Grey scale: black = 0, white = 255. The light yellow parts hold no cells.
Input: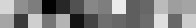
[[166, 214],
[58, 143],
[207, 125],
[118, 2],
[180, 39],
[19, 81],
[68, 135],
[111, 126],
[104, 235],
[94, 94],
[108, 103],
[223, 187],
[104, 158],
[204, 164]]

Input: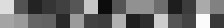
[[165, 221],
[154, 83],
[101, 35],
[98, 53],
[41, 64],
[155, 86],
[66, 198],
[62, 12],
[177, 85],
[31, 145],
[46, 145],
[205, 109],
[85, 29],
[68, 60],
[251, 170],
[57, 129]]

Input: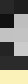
[[43, 36, 194, 17, 40],
[43, 203, 195, 190, 30]]

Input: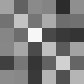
[[139, 64, 135, 134, 114, 163],
[136, 119, 166, 109, 195, 97],
[57, 53, 75, 247, 117, 138],
[180, 99, 191, 73, 171, 132],
[80, 209, 91, 57, 109, 43],
[181, 101, 163, 52, 113, 143]]

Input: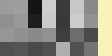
[[80, 150, 144, 156],
[85, 144, 153, 158],
[73, 137, 30, 21],
[80, 145, 203, 206],
[175, 62, 57, 58],
[81, 109, 205, 199],
[115, 73, 146, 137]]

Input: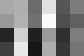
[[63, 35, 152, 169],
[232, 208, 177, 176],
[23, 32, 113, 107],
[173, 154, 249, 224],
[54, 47, 78, 86],
[117, 125, 96, 124]]
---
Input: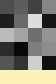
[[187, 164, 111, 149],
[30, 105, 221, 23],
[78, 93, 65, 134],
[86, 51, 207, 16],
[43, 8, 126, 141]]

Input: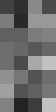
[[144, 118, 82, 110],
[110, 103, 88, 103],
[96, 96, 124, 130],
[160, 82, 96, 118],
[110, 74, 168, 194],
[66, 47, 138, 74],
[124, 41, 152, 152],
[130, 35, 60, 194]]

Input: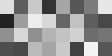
[[144, 215, 144, 180, 194, 209, 109, 116],
[35, 158, 237, 215, 102, 194, 94, 72],
[223, 94, 201, 51, 166, 86, 123, 231],
[78, 72, 186, 166, 201, 65, 243, 86]]

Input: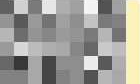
[[154, 214, 188, 174, 168, 135, 103, 201, 188],
[97, 208, 122, 230, 174, 160, 244, 83, 160],
[129, 129, 168, 70, 129, 142, 83, 182, 168],
[182, 109, 148, 135, 154, 148, 122, 182, 115],
[148, 89, 154, 115, 160, 142, 195, 122, 129],
[103, 56, 168, 70, 142, 142, 236, 89, 174]]

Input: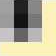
[[197, 100, 183],
[161, 33, 135],
[155, 19, 120]]

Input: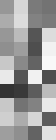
[[172, 220, 130, 122],
[151, 214, 122, 115],
[151, 187, 85, 220],
[207, 172, 214, 92],
[143, 158, 78, 241],
[158, 143, 99, 226],
[200, 137, 99, 248],
[200, 115, 130, 233],
[233, 85, 241, 78],
[51, 57, 92, 187]]

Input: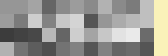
[[150, 150, 164, 101, 138, 156, 138, 178, 138, 123, 191],
[156, 123, 206, 130, 199, 212, 85, 150, 171, 184, 191],
[178, 115, 93, 79, 115, 130, 85, 130, 101, 107, 85],
[60, 66, 72, 184, 101, 206, 164, 199, 226, 234, 107]]

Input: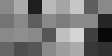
[[137, 171, 30, 185, 165, 198, 94, 137],
[137, 143, 137, 86, 192, 212, 63, 8],
[116, 137, 94, 137, 124, 137, 137, 37],
[102, 78, 86, 137, 158, 171, 56, 49]]

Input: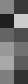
[[31, 204],
[153, 113],
[168, 92],
[100, 77],
[135, 57],
[127, 50]]
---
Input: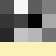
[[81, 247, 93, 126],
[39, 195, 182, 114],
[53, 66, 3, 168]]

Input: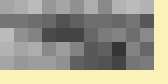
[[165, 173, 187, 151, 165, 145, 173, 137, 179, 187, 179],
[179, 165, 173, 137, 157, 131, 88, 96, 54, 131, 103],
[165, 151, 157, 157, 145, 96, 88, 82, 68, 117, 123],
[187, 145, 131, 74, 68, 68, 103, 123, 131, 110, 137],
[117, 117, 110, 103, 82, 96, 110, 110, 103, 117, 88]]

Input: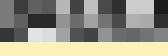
[[123, 96, 41, 41, 146, 108, 162, 115, 74, 176, 170, 47],
[53, 81, 227, 220, 162, 81, 67, 146, 108, 102, 115, 130],
[123, 60, 96, 89, 183, 67, 191, 74, 47, 204, 204, 28]]

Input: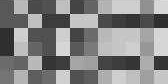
[[47, 206, 81, 81, 206, 68, 108, 185, 198, 198, 165, 214],
[47, 191, 100, 81, 214, 88, 123, 191, 198, 206, 151, 214],
[88, 185, 74, 81, 191, 68, 100, 179, 206, 206, 144, 214],
[116, 179, 94, 108, 206, 81, 94, 173, 206, 191, 159, 198],
[108, 100, 185, 53, 60, 165, 159, 68, 60, 53, 173, 53],
[88, 88, 191, 60, 60, 198, 198, 74, 60, 53, 74, 47]]

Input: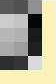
[[204, 196, 6],
[183, 177, 26],
[171, 159, 32],
[89, 82, 144],
[45, 53, 218]]

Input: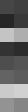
[[203, 209],
[196, 174],
[147, 133],
[99, 92],
[78, 84],
[70, 64],
[38, 57],
[51, 44]]
